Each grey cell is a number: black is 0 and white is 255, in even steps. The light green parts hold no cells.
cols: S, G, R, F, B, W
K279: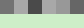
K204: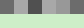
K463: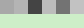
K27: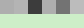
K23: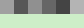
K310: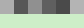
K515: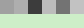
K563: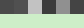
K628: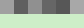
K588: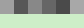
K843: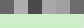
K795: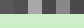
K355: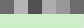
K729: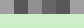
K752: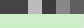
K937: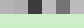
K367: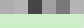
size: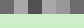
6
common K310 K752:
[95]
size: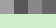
4

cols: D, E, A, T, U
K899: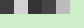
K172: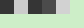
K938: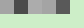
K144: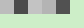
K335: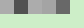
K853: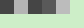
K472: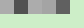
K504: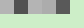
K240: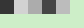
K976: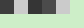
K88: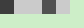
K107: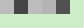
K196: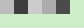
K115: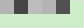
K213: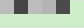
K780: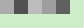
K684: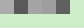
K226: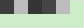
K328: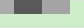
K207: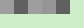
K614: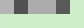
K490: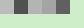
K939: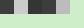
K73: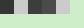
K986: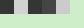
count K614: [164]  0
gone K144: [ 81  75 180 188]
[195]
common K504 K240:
[172]
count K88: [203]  3
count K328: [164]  2

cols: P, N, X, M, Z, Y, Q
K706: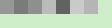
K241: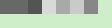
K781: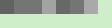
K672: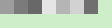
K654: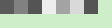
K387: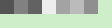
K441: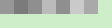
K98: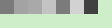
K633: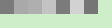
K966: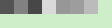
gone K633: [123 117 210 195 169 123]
[175]
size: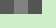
3
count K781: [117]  3
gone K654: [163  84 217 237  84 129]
[90]

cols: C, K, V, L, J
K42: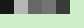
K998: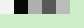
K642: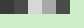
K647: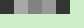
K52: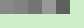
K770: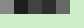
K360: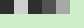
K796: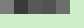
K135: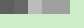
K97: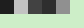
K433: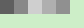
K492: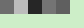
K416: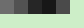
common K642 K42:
[58]
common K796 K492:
[109]

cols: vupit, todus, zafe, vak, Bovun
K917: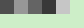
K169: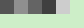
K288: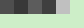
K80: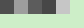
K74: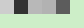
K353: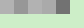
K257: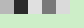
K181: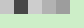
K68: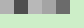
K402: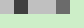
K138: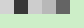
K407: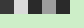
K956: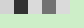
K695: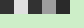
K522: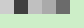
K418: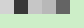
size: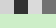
4
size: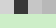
4
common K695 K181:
[157]
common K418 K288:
[56]

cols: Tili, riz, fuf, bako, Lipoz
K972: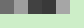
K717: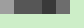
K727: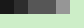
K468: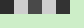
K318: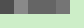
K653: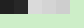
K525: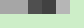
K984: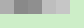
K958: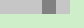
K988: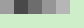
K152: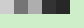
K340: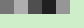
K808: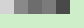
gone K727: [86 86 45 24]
[150]
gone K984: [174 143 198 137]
[190]
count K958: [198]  4
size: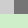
2
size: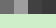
4

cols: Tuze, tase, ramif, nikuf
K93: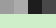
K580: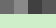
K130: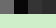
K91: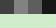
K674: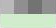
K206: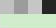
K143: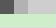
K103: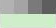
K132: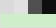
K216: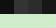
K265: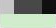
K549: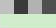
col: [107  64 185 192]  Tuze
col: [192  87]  Tuze
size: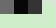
3
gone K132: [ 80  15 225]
[218]

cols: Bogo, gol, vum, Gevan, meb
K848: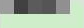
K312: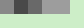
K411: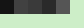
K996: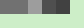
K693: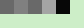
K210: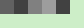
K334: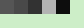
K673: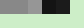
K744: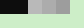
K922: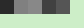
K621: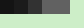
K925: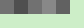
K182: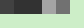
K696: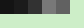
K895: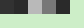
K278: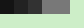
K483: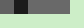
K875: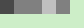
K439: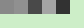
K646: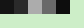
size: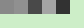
5
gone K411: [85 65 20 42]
[58]
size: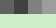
4
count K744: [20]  0
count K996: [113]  2
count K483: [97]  1

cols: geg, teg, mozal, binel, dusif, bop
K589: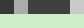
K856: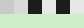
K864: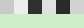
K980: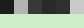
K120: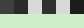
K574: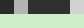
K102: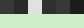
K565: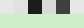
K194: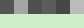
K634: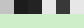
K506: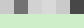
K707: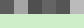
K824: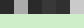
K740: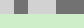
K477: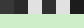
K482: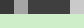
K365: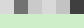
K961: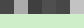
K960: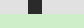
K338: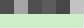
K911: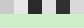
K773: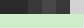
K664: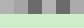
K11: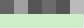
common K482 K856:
[202]
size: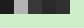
5
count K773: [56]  2
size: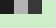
3
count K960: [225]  5
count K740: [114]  3
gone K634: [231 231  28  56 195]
[35]

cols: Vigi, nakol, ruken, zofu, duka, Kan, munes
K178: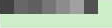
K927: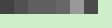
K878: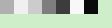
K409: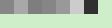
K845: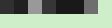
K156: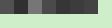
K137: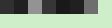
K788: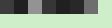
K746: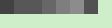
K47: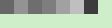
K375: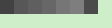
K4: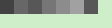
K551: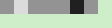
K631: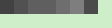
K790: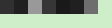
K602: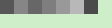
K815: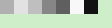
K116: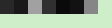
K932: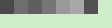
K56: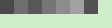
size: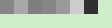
7
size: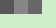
3
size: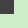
1
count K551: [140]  0
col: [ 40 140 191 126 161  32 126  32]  Kan
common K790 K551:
[32]
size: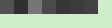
7

